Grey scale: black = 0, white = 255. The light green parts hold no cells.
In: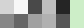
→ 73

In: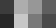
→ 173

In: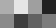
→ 229

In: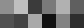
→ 122

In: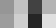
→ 194

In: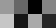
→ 103
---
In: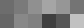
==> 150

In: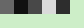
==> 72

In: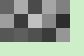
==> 165

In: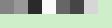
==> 152

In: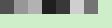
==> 151

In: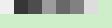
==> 156

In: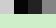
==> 34

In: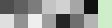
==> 209
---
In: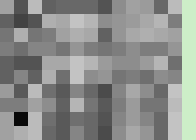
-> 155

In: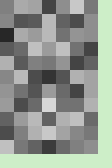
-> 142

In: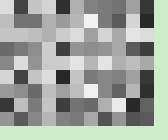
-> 114

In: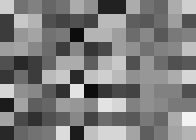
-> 102

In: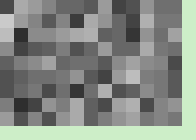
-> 147

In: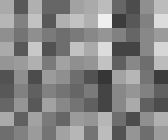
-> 76

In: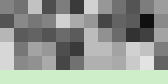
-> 84
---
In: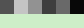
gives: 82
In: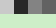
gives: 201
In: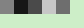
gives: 130
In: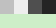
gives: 192
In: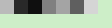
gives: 186
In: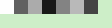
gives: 254
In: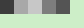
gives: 60
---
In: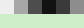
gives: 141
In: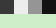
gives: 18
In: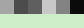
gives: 11
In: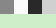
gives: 208
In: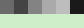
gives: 26
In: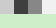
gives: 241
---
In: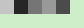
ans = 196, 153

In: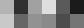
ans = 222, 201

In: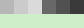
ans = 218, 203

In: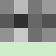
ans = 200, 186

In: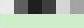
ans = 234, 213

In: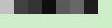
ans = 193, 103
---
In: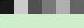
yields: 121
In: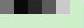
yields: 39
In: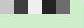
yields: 239
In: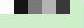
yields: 121
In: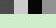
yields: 203
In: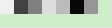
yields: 187
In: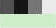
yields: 21
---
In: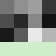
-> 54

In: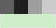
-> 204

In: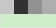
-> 173

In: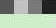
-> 34

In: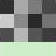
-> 72

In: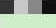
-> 17
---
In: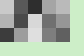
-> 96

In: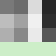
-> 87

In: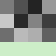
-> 96

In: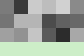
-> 168

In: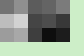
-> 28

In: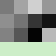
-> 185
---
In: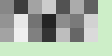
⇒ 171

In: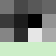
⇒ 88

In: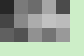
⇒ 166

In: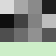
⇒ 138

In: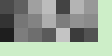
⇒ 180

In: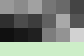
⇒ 105

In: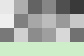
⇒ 79
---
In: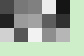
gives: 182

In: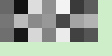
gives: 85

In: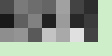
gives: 67

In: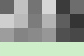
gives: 72

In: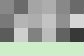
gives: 56

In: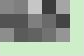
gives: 149

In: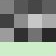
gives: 40

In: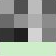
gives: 126
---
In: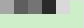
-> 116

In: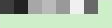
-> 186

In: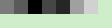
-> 70

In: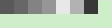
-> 150

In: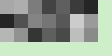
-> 117

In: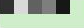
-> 97

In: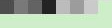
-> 35

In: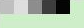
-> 141

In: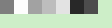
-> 189

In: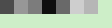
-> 14
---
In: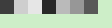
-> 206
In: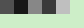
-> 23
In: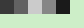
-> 98
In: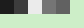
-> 60
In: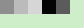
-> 187
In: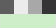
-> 236
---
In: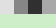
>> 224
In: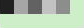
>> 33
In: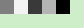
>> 126
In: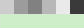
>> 205
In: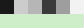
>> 25
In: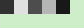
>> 49
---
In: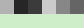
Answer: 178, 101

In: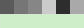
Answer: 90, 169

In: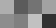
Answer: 174, 49

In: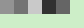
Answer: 147, 101

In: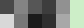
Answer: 73, 168

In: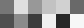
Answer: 118, 247
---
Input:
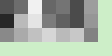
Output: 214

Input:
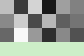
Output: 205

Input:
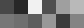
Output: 159

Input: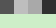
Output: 84

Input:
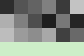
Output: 175

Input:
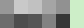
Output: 165

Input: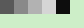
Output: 137

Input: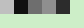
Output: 110

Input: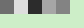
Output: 131
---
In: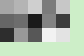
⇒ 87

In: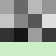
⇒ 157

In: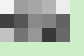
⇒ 151

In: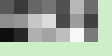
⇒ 176

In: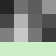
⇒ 119

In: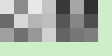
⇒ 152

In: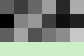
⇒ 82

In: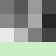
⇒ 125

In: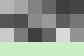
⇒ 63

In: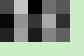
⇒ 27
